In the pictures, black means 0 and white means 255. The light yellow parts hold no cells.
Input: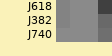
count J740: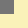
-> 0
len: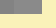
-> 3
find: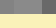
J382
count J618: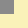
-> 2
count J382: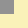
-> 0
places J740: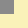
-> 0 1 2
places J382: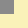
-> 1 2

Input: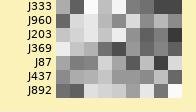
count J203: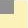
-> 1
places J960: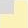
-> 1 5
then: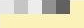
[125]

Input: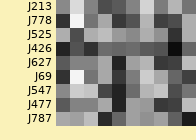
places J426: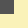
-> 1 7
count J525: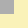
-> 4
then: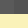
[12]
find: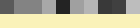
J627
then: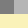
[116]

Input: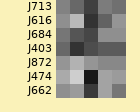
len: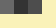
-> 3
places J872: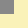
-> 3 4
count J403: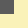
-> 2
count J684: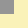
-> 0

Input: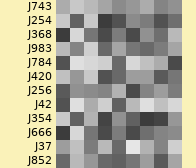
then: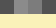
[111]
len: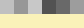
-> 6
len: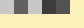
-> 5

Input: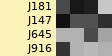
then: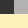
[185]
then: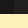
[199]
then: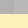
[177]
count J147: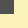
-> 2
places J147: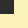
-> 3
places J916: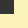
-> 0
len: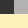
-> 2

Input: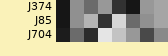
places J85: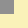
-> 1 6
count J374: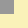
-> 2
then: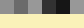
[165]

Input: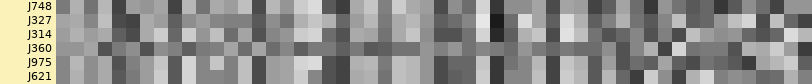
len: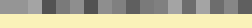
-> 18
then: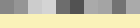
[197]
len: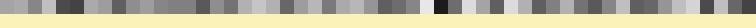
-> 54
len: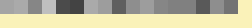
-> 17
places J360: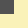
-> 3 6 40 48
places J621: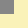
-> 0 10 11 18 32 33 49

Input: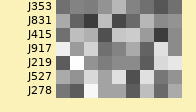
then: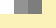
[139]
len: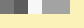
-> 5
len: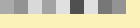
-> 9
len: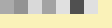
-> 7
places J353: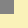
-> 1 5
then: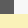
[163]

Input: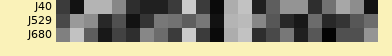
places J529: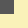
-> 15 21
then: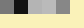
[87]
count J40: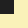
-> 3

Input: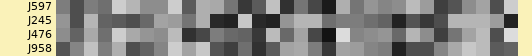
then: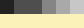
[187]
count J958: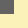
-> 2
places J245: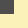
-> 1 5 27
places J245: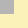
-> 2 17 18 28 29 30

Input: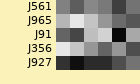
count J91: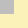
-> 1
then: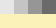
[86]
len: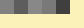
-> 5
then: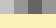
[78]
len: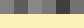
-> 6

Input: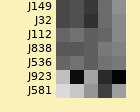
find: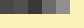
J149
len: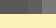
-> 4
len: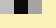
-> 3
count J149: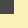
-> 1

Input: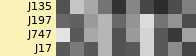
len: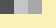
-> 3
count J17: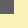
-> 0
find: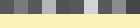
J17

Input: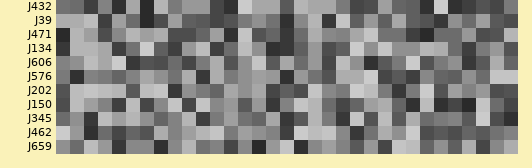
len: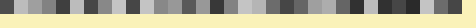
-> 33
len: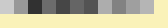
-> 11
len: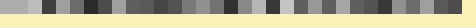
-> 33
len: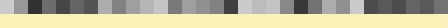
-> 32
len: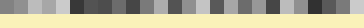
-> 26
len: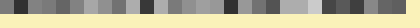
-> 29
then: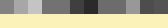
[181]

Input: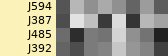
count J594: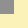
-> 2
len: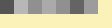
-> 7

